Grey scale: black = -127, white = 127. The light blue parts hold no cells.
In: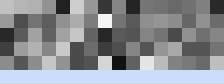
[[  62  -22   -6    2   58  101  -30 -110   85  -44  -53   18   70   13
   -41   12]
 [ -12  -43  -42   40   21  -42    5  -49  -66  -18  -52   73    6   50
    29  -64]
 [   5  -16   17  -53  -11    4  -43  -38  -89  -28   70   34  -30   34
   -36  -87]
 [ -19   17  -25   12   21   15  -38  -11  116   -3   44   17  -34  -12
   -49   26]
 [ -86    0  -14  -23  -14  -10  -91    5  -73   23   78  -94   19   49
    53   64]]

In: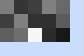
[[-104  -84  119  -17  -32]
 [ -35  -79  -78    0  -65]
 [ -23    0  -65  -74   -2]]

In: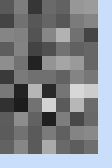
[[-17 -34 -22  42 -37   6 -29]
 [  9   4 -31  -4 -37 -13 -36]
 [-23 -55  -1 -96 -29  13 -35]
 [-20  55 -37  83 -13 -99 -78]
 [ 76  87 -10 -86  54 -93  -7]
 [ -8   4 -29 -15 -15  -5 -69]
 [-25  26  37  20 -93 -13  14]
 [-25 -30 -13 -48 -60   3 -34]
 [-59 -14  50   7 -44   1   5]
 [  5  -4 -40 -26 -40 -14 -59]
 [ 27  23 -29 -21 -73  -2 -38]]

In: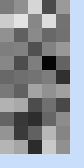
[[  16   73  -84   37   53]
 [   5   55  -30  -69   20]
 [  12  -25  -82  -71  -27]
 [ -55  -15  -51   41   50]
 [  32   17   36  -30   -7]
 [ -79   -2  -12  -16  -23]
 [ -28 -122   -1  -50    7]
 [  24    2  -47    1   -1]
 [ -14  -23   10  -31   17]
 [ -13   93    7   99   76]
 [  26  -52   86   16   -4]]

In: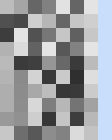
[[ 67  91   2  13 -39 -17  71]
 [ 56 -66  69 -72  78  17  25]
 [ 34 -11  55  -1  88  13  46]
 [ 75 -70 -72  61  40  12  46]
 [ 94 -80  74 -71  83  10  52]
 [ 59 -69 -23  22 -64 -68  58]
 [100   2 -39 100 -29  91  50]
 [ 71 -31  70  -8 -45 100 -66]
 [ 79  70 -25  54  79 -54 -47]
 [100 -26  98   1 -25  37  60]]

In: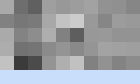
[[ 12   3  18   1  65  47  20 -52 -68  66]
 [ 31  33  35  21   9  20  11 -10 -13  45]
 [ 19  19  25  24 -33   1  46  13   3  42]
 [ 25  28   6  25  76  67  40  -5  -8   1]
 [  6  16  18  34  29  24  31 -31 -17  41]]
